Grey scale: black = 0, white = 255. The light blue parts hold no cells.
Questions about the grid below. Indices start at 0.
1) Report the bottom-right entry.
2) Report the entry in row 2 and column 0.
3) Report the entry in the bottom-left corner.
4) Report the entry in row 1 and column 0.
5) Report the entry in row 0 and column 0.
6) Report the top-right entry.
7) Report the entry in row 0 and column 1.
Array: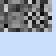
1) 137
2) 83
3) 83
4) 83
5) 108
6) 179
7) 40

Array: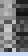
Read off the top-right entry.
31
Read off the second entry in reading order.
172
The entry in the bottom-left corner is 159
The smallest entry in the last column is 19
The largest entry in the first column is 172
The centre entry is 84
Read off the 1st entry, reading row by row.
159
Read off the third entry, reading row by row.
172
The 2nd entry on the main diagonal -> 172
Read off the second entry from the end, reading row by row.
113
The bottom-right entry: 99
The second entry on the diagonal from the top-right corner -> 69
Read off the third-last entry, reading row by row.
69
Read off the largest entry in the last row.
202
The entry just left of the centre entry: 188
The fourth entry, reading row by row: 143
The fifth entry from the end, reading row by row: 43
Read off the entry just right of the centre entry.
99
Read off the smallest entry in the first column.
84

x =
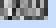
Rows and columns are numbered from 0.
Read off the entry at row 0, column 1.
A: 216
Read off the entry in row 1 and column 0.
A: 74
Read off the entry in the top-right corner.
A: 61
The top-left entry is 74
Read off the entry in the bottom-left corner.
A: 190
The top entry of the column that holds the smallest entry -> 190
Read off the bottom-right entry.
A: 175
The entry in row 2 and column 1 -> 145
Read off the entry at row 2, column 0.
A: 118
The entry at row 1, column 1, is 204

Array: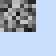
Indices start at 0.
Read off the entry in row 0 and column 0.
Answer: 109
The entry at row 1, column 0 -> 125
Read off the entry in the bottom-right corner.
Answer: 66
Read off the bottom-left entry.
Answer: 196
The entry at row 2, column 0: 52
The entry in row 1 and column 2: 52
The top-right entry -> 38
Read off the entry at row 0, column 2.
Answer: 82
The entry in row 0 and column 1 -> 82
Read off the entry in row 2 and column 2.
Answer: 183

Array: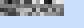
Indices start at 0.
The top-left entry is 148
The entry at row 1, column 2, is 124
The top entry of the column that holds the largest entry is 246
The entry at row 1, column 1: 124
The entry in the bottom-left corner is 163
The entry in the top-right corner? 221
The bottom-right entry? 97
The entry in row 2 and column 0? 51
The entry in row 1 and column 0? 124
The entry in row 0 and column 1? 81
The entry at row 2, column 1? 66
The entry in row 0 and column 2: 23
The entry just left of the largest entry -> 163

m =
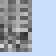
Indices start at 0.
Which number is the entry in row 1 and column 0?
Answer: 161
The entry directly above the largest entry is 121
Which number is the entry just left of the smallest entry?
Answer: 65
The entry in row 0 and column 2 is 95
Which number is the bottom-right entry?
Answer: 147
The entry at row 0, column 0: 147
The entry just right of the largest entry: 121
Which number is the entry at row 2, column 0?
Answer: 107
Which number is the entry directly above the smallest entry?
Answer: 189
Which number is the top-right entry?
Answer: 135
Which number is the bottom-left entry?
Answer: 95
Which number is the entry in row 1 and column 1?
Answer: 161
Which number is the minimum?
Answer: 49
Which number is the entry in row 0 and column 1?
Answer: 161
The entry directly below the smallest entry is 65
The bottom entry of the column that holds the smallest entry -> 107
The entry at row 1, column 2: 121

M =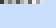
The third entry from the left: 128
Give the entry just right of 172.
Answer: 213
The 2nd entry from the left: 188

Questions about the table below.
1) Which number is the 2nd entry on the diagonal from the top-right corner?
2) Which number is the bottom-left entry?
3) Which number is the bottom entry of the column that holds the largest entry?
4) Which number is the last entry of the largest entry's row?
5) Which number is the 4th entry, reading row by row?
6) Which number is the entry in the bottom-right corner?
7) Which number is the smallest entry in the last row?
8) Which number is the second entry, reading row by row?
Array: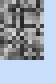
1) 38
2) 187
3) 106
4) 118
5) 201
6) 66
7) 38
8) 158

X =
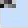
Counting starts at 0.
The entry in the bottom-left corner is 20
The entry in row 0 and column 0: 159
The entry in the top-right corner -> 204

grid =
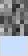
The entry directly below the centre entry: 114
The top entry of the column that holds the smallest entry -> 128
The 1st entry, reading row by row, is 128
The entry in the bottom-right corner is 60
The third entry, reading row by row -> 172
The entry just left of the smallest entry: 75
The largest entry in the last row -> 172
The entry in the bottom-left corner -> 158
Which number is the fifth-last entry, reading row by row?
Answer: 143
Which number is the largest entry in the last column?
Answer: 143
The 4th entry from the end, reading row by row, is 60
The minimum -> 32
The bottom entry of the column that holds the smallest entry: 99
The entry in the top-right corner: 87

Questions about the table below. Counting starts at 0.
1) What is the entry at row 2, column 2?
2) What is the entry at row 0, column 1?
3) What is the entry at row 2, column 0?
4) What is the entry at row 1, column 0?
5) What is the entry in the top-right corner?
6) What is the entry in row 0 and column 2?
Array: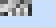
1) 171
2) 99
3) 218
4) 187
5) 139
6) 202

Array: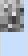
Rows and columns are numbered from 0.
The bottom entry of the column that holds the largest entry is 89
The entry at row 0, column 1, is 160
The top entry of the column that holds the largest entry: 189
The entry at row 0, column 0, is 201
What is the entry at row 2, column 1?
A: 101
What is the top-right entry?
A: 201
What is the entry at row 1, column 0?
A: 176
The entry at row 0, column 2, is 201
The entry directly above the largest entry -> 176
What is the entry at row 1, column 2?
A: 130
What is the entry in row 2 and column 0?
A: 176
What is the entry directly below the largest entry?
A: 59

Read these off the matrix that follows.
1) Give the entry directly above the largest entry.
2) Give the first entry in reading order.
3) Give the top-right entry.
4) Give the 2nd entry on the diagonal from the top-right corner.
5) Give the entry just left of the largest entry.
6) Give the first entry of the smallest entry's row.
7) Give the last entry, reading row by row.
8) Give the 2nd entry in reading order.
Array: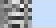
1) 78
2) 121
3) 93
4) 93
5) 145
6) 121
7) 173
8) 78
